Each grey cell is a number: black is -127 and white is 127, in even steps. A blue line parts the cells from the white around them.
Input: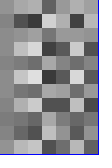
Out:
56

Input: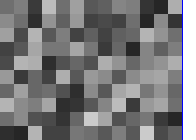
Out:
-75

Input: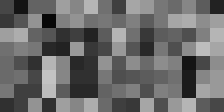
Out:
31

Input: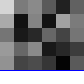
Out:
-4

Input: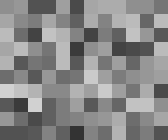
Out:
59

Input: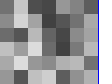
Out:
41

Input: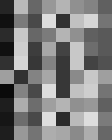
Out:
-11

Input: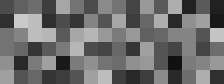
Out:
-102
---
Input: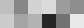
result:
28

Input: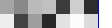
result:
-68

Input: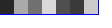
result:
-48

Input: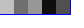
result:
-47

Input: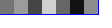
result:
-24

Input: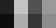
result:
-114
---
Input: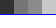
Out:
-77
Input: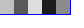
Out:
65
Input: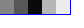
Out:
5
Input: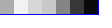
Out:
45
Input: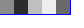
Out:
11
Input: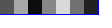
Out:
-43
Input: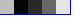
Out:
62
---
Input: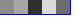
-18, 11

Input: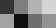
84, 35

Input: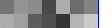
3, 45

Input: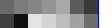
-70, -63

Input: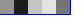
-10, 20

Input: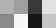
98, 9

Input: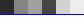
108, -85
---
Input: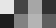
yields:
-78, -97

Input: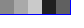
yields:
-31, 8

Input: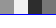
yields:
-9, 21

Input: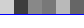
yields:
-25, 81

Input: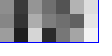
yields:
93, 29

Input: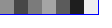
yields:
110, 16

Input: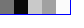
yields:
123, -11

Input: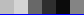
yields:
4, 61

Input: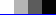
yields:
-123, 126

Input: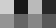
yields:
-87, 21
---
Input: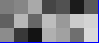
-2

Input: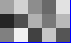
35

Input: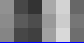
17

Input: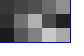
-72

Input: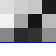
92

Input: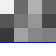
113

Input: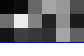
-122

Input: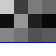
74

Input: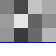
0
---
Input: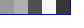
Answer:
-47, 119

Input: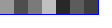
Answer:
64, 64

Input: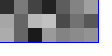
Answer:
65, 65

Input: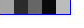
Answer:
-25, 60

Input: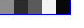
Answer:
-37, 115

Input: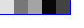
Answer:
36, 97

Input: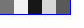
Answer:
-104, 114

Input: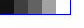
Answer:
-29, 125

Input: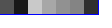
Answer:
39, 73

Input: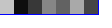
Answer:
6, 69
